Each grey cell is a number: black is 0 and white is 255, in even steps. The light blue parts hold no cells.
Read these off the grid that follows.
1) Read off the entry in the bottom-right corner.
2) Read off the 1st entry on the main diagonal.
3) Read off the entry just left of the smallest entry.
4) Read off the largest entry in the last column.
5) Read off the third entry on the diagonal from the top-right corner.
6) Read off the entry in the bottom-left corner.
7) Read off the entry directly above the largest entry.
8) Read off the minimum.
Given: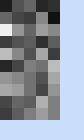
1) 126
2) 29
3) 136
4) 188
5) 102
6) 60
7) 102
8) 17

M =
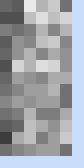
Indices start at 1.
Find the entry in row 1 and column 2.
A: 92
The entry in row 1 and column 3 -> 233
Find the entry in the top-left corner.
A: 102
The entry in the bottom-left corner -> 113
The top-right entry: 113
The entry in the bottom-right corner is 113
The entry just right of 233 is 180
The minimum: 61
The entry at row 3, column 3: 125
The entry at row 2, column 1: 80
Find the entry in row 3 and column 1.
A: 125
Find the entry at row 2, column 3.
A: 191

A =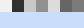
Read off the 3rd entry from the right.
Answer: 220
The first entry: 241

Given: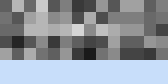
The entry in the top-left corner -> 95
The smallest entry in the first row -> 57
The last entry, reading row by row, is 114
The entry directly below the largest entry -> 95
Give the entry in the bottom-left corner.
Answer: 161
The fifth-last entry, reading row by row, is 138
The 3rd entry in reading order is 105
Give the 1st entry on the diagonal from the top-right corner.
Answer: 126
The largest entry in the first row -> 202
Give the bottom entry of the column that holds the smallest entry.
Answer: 26
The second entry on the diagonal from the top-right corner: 105
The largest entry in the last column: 138
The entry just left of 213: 182
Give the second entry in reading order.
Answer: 182
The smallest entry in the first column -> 77
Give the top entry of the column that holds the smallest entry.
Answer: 68
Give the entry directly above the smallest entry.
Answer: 68
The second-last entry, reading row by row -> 57
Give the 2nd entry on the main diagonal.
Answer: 86
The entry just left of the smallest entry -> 57

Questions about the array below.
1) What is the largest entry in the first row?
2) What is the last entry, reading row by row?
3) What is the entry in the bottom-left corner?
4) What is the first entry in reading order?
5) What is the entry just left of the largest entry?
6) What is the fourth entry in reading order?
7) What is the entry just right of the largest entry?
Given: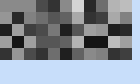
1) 212
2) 63
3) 51
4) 138
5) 138
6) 75
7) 41

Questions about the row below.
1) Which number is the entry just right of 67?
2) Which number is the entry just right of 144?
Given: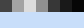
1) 163
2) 55

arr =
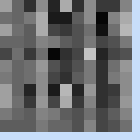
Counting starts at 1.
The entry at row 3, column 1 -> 160
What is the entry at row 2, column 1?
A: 111
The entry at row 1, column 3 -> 48
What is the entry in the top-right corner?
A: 131
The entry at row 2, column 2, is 102
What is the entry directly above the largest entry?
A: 121
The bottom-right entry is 111
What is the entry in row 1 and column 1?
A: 160
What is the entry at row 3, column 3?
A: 93
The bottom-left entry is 93
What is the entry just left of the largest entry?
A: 69
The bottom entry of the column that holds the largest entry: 131
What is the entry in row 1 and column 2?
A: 102
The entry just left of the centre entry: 81
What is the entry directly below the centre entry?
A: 48
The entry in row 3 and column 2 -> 111
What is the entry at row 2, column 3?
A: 121

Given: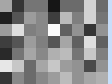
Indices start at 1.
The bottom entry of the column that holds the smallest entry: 156
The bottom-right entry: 176
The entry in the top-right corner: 107
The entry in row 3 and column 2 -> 222
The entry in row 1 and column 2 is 53
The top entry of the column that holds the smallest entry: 22
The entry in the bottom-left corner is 53
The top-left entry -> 166
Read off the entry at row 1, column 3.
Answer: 117
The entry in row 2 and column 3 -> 156
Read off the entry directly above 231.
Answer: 41
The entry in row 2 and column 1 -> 31
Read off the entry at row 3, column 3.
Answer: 127
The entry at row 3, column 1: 156
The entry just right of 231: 199
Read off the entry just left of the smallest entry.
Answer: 117
